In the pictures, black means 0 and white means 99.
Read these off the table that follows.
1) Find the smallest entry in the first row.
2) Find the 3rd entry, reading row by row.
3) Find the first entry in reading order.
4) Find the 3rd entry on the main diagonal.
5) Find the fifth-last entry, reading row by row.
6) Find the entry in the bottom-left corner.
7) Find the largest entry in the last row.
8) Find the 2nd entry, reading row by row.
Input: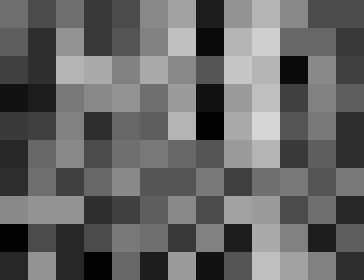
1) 11
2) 43
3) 43
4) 70
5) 33
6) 15
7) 74
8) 29

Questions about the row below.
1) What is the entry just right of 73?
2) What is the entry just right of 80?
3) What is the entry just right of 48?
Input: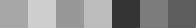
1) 20
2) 59
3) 36

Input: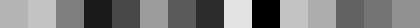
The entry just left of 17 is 35
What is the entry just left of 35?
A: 60
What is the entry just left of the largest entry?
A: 17
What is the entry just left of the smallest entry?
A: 88

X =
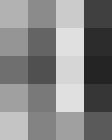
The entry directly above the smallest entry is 17
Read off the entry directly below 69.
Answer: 58
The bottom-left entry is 76
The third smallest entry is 21
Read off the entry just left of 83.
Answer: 31
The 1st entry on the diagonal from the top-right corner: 25

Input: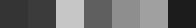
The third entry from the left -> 77
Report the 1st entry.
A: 20
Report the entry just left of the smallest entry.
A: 62

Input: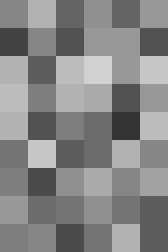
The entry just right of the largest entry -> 59
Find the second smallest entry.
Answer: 26
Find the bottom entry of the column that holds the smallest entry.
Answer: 69
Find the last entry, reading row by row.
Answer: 36
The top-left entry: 52
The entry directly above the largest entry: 59
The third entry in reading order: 39
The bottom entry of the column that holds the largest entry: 45
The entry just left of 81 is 73
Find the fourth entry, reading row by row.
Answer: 56
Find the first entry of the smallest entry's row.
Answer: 69
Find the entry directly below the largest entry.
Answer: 66
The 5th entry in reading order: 39
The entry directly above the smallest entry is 32
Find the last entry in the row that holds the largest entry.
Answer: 77
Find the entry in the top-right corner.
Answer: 59

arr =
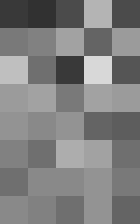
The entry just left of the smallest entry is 22
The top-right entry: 29
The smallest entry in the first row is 19
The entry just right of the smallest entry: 29
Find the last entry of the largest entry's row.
33
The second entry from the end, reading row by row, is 57
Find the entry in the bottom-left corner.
53
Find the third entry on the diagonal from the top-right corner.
22
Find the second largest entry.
74
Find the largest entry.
84
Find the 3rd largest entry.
70
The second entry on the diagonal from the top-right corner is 39

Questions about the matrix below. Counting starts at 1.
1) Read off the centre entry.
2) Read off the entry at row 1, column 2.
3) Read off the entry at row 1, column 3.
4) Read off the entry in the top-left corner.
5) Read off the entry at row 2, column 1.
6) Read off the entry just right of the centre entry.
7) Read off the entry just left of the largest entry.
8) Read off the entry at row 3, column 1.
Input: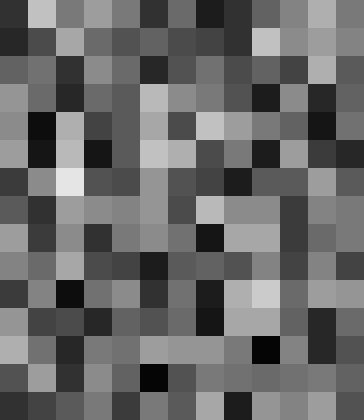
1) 29
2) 75
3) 47
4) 19
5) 15
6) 72
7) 54
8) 38

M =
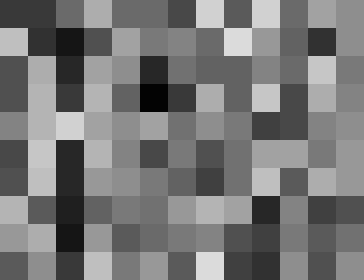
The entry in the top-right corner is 55
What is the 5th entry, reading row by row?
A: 41
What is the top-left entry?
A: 22
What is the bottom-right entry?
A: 55
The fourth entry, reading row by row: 67
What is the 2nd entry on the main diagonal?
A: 19
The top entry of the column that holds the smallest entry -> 41
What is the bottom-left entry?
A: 35
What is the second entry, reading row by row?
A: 22
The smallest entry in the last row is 19
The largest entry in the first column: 74
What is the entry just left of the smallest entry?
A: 38
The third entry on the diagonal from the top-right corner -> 41
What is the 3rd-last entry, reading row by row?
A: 55
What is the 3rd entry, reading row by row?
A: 41
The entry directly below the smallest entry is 63
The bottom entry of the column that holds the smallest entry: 59
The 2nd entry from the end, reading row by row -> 31

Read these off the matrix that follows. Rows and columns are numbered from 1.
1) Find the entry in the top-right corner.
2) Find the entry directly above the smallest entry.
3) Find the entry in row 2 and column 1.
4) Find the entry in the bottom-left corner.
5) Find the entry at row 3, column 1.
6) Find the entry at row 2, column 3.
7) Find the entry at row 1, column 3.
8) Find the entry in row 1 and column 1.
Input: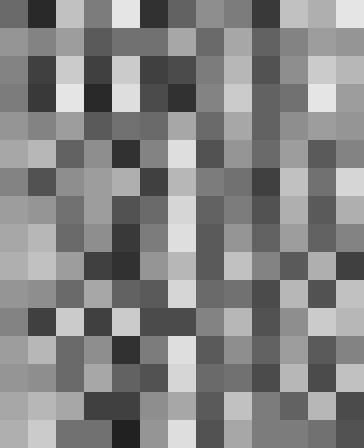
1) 89
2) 25
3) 58
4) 68
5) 51
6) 61
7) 75
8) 41

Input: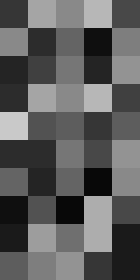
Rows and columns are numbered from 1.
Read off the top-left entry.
21
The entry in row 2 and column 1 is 53
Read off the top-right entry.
28
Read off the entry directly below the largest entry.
17
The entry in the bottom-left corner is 36
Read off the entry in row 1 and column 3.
53
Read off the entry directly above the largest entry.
17
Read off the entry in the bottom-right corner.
10
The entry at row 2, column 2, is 17
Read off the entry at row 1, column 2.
64
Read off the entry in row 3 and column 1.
14
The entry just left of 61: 10

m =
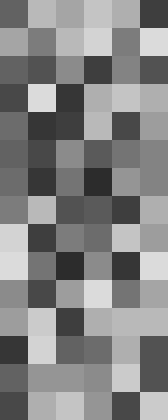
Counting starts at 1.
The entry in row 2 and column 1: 64
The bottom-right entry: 79
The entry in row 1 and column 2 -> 72
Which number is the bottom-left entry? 28
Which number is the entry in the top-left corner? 38
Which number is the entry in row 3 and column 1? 38
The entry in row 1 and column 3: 64
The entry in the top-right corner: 24

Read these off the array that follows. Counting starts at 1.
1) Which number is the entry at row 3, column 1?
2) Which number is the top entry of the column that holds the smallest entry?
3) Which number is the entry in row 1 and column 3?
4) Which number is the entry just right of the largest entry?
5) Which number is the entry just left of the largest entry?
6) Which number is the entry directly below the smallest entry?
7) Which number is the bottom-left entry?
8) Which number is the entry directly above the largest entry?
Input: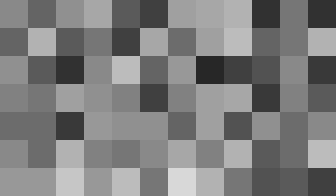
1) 56
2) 65
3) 56
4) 69
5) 46
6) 62
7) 59
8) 65
